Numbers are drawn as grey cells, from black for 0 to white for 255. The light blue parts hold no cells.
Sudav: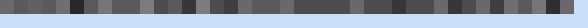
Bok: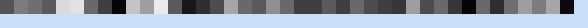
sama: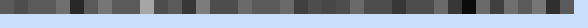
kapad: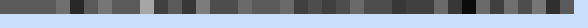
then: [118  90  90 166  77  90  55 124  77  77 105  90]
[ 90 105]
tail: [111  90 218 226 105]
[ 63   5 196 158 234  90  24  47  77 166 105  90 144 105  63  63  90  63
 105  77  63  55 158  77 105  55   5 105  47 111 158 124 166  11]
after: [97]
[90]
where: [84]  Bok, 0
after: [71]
[77]

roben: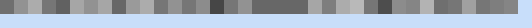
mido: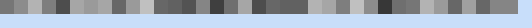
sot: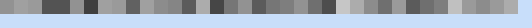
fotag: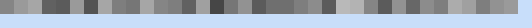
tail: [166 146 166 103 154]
[172 118 146 118 140  70 118 146 103 103 103 103 166 126 172 185 118  77
 140 133 179 111 118 160 118 126 133]
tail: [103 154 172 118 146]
[118 140  70 118 146 103 103 103 103 166 126 172 185 118  77 140 133 179
 111 118 160 118 126 133]

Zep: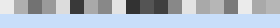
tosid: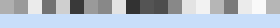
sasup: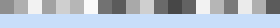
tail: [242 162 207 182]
[249 114  91 169 207 106  71  98 242 182 122 235 175  91]
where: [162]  sasup, 3
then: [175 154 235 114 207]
[ 57 154]
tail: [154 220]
[ 57 169 136 227  50  84  63 136 227 169 182 122 235 169 182]
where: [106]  sasup, 11
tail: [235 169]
[182]
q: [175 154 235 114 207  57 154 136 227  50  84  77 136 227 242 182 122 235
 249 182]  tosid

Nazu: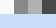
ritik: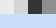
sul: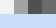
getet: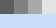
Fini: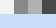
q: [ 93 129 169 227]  getet
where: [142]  ritik, 3
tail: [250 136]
[177  72]
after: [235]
[213]

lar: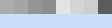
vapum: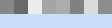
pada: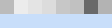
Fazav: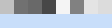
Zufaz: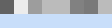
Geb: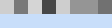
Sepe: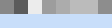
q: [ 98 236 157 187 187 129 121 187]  Zufaz
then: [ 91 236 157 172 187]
[187 141]
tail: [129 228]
[220]
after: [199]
[193]
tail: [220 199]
[193 105 179]
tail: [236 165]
[172 129 220 141]
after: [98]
[236]

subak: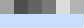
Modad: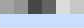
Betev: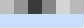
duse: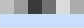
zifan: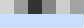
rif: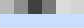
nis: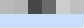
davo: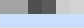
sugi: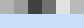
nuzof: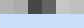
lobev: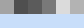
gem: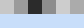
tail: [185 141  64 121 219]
[212]
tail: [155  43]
[141 205 171]
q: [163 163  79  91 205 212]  davo

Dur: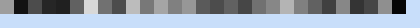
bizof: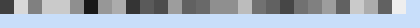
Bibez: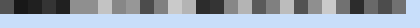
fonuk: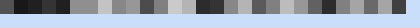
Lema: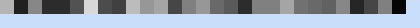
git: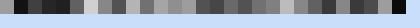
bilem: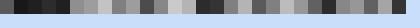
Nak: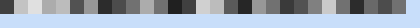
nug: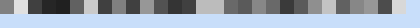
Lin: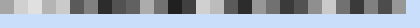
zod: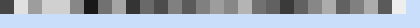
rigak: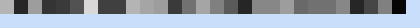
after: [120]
[165]
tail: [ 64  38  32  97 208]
[135  82 180 113 165 143 157  82  70 105  82 113 128 188 135  97  58 135
  58  76 157  11]
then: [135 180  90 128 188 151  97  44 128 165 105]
[165  64]

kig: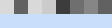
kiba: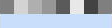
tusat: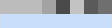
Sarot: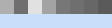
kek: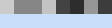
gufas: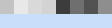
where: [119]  Sarot, 4
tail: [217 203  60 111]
[134  97]

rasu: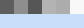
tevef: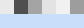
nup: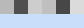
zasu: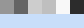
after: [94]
[142]
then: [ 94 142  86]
[179 172]
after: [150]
[100]
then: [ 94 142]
[ 86 179]
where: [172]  rasu, 4
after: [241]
[157]
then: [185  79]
[205 191]

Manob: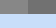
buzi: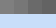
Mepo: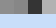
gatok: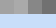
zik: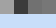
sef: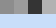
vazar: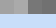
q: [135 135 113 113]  Manob
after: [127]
[119]
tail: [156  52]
[178]
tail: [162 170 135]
[113]
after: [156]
[52]
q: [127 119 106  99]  buzi

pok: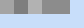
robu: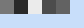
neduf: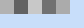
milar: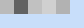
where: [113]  neduf, 3
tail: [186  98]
[193 208 178]
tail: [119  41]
[235  76  98]
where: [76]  robu, 3
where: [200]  neduf, 2
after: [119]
[41]

